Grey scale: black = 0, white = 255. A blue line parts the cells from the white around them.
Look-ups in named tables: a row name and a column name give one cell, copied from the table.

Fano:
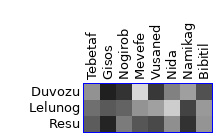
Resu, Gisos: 36
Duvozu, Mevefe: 216
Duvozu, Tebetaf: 146
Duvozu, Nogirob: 51
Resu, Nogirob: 123
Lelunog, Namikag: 67
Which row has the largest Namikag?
Duvozu

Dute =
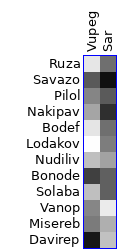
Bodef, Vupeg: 229
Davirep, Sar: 193
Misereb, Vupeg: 123
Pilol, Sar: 90
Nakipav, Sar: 47
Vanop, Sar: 235
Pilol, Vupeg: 133
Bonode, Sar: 96
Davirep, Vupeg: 23
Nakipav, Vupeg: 165
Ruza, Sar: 111
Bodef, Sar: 111
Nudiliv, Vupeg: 191
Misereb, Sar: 175
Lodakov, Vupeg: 254
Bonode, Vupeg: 64
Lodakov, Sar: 125
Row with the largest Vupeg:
Lodakov

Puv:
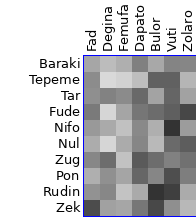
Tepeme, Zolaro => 181
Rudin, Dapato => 170
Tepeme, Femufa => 210
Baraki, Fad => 166
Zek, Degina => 161
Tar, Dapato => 105
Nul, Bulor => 185
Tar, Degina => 130
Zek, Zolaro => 184
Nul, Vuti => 106

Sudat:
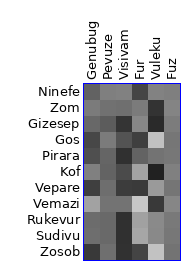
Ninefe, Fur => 69
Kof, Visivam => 75
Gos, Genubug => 71
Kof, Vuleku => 33
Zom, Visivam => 111
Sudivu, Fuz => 119

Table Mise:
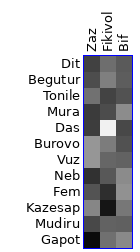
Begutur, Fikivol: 127
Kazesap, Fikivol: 21
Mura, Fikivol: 76
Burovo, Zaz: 150
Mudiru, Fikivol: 98
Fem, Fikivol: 46
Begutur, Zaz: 77
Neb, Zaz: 49
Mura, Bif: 140
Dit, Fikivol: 110
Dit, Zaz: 65
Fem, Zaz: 83
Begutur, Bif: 93

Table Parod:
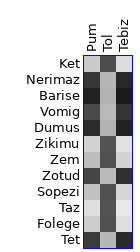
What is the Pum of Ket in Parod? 201
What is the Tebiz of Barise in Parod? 26
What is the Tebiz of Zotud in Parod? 47
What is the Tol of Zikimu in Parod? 83
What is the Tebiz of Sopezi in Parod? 213
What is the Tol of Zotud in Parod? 186
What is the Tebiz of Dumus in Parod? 34
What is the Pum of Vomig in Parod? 74
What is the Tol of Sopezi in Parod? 80
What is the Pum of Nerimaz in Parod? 55
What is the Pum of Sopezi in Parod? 193
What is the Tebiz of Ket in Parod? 220
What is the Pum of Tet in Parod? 60
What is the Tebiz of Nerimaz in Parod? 40
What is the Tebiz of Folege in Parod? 222
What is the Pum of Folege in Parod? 205
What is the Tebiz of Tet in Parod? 42
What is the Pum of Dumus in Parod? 44
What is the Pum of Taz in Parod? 222
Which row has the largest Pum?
Taz

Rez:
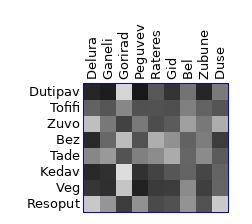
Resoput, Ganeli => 149
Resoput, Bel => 147
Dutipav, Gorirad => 213
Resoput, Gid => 81
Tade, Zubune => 139
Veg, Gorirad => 197
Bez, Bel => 98
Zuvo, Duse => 173
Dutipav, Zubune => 38
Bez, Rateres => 174

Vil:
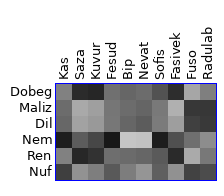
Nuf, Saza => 146
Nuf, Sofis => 95
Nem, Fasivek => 80
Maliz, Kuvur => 159
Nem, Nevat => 194
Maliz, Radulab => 55
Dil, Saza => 162
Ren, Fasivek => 42
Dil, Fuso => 64
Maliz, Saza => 169
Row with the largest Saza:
Maliz

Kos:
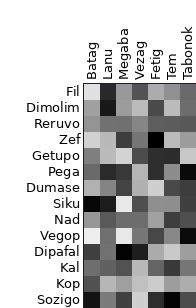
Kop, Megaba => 159
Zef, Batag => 209
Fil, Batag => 225
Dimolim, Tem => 187
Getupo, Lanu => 186
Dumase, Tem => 73
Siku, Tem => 142
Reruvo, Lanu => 113
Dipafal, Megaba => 3
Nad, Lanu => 89
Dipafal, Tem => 201
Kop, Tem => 157
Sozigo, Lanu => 123
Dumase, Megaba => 67
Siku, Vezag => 79
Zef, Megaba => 62
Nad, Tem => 62
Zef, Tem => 187

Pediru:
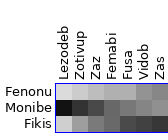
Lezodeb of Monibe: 18
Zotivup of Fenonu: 204
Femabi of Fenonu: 176
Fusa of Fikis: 74
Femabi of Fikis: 105
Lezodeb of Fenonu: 219
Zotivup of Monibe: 51
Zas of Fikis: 55
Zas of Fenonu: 135
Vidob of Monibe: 133
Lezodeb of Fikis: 207
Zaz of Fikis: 122

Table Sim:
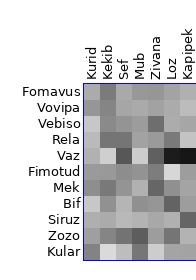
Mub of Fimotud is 147
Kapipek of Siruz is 101
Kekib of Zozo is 133
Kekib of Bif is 145
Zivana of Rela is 154
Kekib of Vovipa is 133
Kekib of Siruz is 171
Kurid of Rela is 186
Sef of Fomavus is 169
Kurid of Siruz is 175

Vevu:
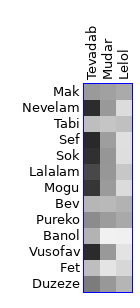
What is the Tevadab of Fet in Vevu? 190
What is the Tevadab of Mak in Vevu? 154
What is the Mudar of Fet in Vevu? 228
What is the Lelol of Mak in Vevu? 170
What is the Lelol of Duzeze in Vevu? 181
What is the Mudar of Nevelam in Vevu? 153
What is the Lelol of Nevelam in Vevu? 220
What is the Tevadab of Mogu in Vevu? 54
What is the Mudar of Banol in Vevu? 241
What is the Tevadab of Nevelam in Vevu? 44
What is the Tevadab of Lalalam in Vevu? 72
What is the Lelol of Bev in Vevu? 178
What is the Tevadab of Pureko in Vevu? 140
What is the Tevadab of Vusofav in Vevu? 43
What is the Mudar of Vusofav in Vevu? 153
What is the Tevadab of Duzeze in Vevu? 124
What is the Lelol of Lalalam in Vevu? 199
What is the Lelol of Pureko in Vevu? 169
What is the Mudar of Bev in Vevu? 185

